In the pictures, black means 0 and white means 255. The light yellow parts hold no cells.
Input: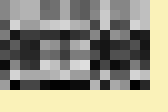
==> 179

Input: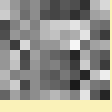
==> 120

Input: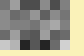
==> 77

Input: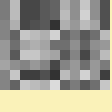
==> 71

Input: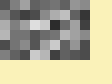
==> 161

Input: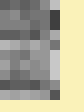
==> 95

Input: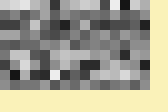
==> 228

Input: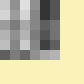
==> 223

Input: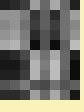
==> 61
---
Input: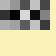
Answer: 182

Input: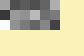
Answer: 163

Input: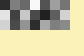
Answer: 45

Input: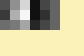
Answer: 80

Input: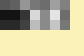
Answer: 87

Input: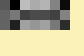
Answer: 87

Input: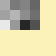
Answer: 172

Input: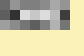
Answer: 106

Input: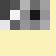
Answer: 65
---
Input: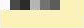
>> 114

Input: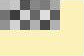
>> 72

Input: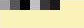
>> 55

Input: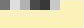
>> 55

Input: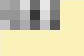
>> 195

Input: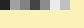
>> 235

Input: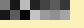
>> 144

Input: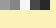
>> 71

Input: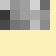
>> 188
